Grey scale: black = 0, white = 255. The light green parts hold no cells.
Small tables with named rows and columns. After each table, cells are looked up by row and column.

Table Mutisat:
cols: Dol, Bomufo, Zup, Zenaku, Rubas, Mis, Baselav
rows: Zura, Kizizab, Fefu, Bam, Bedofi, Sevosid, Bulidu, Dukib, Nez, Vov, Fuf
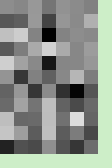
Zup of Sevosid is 129
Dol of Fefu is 192
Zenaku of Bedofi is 22
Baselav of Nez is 101
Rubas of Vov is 92
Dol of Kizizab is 87
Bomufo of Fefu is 205
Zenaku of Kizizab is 68
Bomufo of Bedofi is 162
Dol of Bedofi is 207

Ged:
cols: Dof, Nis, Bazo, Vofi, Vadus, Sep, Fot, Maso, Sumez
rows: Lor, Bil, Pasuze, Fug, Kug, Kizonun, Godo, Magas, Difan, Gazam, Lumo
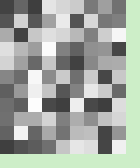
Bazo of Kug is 104
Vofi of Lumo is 112
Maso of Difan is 193
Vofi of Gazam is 169
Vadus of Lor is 214
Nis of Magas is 94
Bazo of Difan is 172
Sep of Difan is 173
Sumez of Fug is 70

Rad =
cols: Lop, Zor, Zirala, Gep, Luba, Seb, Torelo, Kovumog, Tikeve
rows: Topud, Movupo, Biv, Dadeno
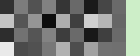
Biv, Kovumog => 63
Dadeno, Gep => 120
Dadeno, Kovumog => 113
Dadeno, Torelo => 161
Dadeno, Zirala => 81
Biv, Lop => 45
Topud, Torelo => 26
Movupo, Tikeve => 102
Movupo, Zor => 85
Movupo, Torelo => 207
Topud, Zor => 124
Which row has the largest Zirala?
Movupo

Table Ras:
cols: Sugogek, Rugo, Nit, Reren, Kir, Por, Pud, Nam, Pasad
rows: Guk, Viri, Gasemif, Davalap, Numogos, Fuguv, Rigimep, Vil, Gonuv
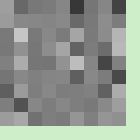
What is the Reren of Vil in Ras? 125
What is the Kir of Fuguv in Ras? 134
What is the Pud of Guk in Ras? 118
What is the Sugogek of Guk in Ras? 158
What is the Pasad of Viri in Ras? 124
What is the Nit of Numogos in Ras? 118
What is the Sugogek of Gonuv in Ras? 156
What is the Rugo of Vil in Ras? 82
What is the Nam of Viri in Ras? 141
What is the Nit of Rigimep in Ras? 126
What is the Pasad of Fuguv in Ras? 73
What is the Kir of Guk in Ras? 134
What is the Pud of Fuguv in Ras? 136
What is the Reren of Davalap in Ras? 141
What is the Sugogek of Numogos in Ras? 128
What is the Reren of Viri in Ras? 133
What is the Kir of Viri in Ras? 137
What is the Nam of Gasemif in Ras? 140
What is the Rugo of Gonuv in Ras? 167

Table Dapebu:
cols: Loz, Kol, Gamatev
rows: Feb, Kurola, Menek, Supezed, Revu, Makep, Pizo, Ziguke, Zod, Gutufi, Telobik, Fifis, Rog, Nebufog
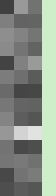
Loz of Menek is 142
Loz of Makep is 124
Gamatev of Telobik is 78
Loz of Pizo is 106
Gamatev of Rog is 123
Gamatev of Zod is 85
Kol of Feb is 153
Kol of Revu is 129
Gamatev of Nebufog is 86
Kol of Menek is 131
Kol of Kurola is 99
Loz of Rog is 72
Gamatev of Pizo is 71
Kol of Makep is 111
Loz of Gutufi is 151
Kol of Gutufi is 211
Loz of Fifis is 117

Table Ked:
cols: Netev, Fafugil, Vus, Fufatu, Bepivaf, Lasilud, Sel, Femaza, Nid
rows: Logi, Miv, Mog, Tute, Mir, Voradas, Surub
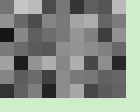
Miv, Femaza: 101
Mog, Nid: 145
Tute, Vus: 91
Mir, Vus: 147
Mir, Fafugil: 29
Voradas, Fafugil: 93
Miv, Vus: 77
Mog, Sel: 129
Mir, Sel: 72
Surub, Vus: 126
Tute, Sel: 140
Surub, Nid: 99
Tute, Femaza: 129
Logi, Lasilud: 53
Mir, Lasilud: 174
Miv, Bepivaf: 121
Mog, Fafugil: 136
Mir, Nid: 39
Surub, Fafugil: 97
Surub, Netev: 51
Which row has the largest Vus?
Logi

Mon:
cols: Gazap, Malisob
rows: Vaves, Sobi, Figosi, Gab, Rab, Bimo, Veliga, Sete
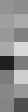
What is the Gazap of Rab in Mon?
31
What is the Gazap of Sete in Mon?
133
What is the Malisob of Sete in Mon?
79
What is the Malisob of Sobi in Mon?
170
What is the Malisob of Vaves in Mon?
140
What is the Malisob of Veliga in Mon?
151
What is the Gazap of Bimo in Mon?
123
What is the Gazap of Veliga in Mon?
136
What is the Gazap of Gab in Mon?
169
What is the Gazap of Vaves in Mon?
147

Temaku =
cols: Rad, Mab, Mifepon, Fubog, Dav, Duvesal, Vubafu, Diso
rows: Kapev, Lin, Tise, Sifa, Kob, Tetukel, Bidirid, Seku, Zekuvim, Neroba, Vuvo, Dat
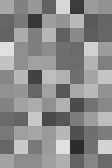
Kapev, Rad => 167
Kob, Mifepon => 161
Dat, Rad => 163
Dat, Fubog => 160
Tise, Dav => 96
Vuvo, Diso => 211
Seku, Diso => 136
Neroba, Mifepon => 166
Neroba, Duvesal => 80
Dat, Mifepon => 140
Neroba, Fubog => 154
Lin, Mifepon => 56
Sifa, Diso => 156
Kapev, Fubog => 98
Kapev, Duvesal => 59
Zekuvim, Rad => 106

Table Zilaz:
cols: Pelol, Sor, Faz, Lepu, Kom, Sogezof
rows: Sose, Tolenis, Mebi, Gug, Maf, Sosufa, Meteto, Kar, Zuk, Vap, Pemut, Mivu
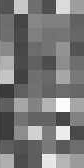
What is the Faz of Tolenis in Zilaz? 134
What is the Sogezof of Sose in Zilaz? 158
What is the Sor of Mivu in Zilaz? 76
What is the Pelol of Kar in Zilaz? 94
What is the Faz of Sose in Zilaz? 111
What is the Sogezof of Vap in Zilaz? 72
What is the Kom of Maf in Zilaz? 140
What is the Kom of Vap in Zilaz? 236
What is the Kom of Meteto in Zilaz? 108
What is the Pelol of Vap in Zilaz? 59
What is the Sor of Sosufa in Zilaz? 66
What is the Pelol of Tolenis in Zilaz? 110

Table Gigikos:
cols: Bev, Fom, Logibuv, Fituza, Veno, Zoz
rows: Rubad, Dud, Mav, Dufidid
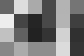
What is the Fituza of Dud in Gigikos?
73
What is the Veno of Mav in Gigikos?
210
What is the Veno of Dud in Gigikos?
180
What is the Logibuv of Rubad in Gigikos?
170
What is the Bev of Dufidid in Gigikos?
135
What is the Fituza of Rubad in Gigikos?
73
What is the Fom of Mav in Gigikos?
97

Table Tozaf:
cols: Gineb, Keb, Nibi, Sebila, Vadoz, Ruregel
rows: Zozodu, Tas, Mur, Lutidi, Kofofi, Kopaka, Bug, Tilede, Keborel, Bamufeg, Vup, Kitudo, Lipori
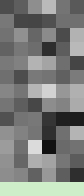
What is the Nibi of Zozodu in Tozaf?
142
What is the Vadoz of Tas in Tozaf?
112
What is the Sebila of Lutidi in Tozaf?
46
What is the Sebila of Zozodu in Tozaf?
186
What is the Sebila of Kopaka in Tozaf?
116
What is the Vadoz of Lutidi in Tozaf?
93
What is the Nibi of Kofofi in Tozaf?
179
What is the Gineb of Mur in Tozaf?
114
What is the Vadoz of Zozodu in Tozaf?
116
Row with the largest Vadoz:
Bug

